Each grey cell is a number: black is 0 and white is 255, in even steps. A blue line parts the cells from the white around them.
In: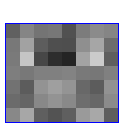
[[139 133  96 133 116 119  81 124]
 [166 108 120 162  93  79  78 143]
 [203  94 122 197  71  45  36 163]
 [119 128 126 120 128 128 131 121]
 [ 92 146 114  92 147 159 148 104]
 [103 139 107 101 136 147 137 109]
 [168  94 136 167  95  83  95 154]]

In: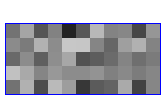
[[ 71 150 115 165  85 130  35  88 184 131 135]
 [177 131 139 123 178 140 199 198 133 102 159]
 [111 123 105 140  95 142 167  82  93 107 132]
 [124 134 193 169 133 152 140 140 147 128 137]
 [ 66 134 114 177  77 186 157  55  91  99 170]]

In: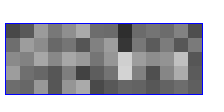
[[130  78  72  89 155 120 143 170 109 107  46 107 116 108]
 [ 87 122 110 157 140 104 117  85 129 157  54 120  91 124]
 [192  86 138 130 167 136 167 153 117 150 207 157 141 147]
 [172  91 157 111 103  86 126  66  93 115 211 129  79 134]
 [109  95 109 103 152  86 149 170  73  88 102  99  87  99]]

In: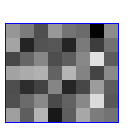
[[  3 140 150 123  79 152 116 107]
 [ 61 114 164  36  83  87  37 122]
 [225  92  71 102 135  78  94 136]
 [ 68 138 162 171 177  98 181 131]
 [156  93  78  45  67 133  38  71]
 [219  88  80 107 137  74  98 136]
 [124 115 159  94 180  24  94 167]]

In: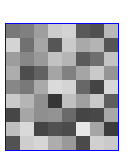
[[ 80 185 121 128 158 205 211  89]
 [180  85 212 113 166  86 202 169]
 [111 195 157 135 153 194 181  90]
 [202 149 173  77  98 165 129 165]
 [ 68 215 135 121 169 218 212 103]
 [201  94 202 181 143  54 192 160]
 [ 72 168  70 166 143 147 106  69]
 [165  60 190 217  69  81  75 231]
 [208 202  82 206 214 173 153  74]]

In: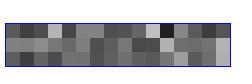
[[ 60  85  90  64  77 180  70 130 131  79  82 101 191  33 135  91]
 [115 179 129 128 140 119 105 126  80  94 119  74  76 177 110 109]
 [110 174  93  63  98  75 114 113  81  96 112  95  89 118 158  90]]

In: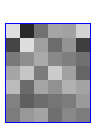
[[162 211 223  41 114 165]
 [147  62  69 221 159 108]
 [126 112 121 142 170 136]
 [161 101 165 198 123 204]
 [177 163 187 107 165 145]
 [124 154 129  95 109 117]
 [136 124 124 152 163 111]]

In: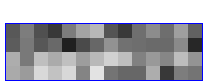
[[159  97  88 125  80  56 124 163 184  84  57 111 140 110]
 [138  39  92 121  87 105  32  74 103 146 113 110 106 106]
 [189 148 173 121 191 171 192 157 185 209 190 129 153 134]
 [125 116 170 155 217 194 216 132 227 116 103 103 173  56]]

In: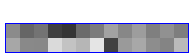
[[145 126 139 102 115  63  53 107 124 162 135 157 127]
 [132 186 167 137 136 218 195 182 229  65 154 168 141]]
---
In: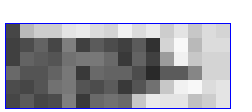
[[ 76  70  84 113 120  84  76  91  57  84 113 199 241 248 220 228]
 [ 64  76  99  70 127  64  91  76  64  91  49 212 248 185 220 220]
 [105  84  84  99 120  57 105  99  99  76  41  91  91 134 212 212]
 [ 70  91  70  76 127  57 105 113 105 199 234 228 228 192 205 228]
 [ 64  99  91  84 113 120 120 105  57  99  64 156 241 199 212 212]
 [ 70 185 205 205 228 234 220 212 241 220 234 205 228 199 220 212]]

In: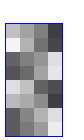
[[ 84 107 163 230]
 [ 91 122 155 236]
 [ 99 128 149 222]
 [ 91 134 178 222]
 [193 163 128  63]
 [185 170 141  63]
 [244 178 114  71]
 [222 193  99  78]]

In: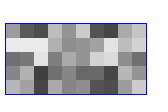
[[156  90  77 189 148 204  83  70 170 197]
 [112 120 227 126 170 148 211 219 142 112]
 [183 162  70 170 134 142  83  77 156 204]
 [134 177  63 112 134 105 105  70 183 148]
 [234 234 234 177 142 148 162 227 189 211]]

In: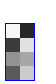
[[246  38]
 [146 167]
 [ 89 203]
 [ 60 225]]

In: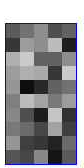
[[150  14  41  98 114]
 [150  63  55  35 106]
 [ 85  71 135  21  91]
 [135  79  29 196  49]
 [121 106  71 163  63]
 [ 91 114 142  79  98]
 [ 55 156 142 188  29]
 [156 175 169  55 202]
 [127 188 163 121 156]
 [175 202  98  98 142]]

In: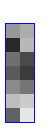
[[ 90  59]
 [112  74]
 [138 118]
 [151 172]
 [ 40 184]
 [190 203]
 [ 98 231]]

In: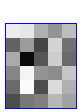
[[170  11  85 205 106]
 [ 77 120 128 184 163]
 [ 99 156  69 211 114]
 [237 231 176 148 190]
 [134 244 148 140 198]
 [106 251  77 219 176]]

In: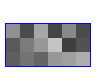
[[144  75 167  68 137  75]
 [ 95 116 101 152 159 173]
 [ 89 123 152 196  62  82]]
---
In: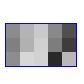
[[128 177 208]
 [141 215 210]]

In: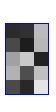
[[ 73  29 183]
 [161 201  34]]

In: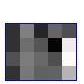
[[ 49 110  85]
 [ 81 124 105]]

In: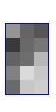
[[ 57 105 118]
 [ 99 110 183]]

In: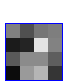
[[ 27  36 227]
 [ 89 139 139]]

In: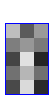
[[126 151 122]
 [ 68 225  37]]
